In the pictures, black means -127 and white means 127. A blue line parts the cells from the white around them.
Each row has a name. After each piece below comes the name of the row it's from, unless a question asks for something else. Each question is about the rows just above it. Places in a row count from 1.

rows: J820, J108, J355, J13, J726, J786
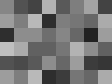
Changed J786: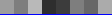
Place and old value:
6, [-9]
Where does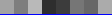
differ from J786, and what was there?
1, [29]

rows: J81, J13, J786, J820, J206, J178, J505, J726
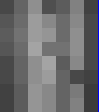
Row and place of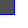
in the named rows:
J81, 4
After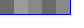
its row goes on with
[-55]
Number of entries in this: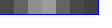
7
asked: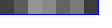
J505

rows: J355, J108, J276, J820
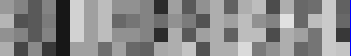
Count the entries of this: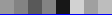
8
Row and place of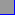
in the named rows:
J355, 1
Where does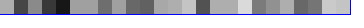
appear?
J820
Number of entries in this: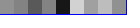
9
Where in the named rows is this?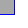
J820, 12
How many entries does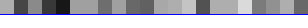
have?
22
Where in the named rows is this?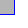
J108, 1

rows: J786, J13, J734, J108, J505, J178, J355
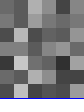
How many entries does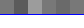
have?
6
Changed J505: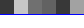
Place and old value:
5, [-79]
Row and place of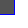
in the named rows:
J355, 4
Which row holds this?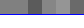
J108
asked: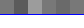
J13
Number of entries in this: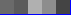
5

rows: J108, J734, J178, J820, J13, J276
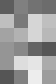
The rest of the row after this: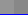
[-27 -42]
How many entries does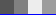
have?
4
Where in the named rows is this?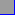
J276, 4
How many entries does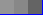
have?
3
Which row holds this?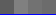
J108
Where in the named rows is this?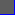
J108, 1
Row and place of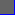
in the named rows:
J820, 3

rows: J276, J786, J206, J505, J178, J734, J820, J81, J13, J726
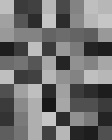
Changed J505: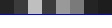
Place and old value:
1, [-98]
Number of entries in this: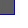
1
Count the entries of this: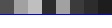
8
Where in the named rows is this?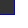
J13, 1
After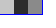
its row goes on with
[55 70]
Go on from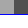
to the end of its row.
[-47 -68]

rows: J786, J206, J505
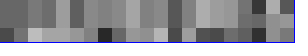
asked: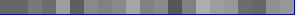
J206
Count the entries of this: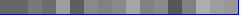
17

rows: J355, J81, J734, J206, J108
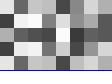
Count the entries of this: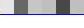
6
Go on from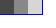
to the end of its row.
[48]
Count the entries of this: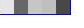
5
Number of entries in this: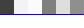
6
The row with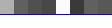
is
J734
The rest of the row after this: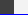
[123   0  94  15  42 -39]

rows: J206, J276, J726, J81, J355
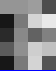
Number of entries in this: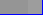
3
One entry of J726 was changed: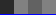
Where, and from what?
2, [9]
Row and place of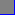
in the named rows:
J726, 4
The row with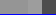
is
J206
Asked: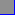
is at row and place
J81, 2

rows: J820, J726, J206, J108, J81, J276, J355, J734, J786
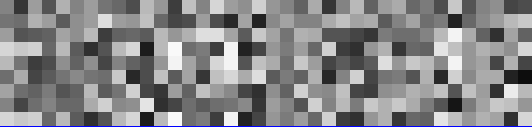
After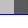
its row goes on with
[  35  -73   64   86   43   94  -36   -4  -29   49  -87    3   80  -58
  -11   -4  -43   49  -87   80    9   43   43  -93 -114]
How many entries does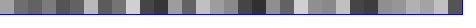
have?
33
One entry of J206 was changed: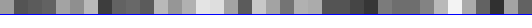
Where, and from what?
15, [94]

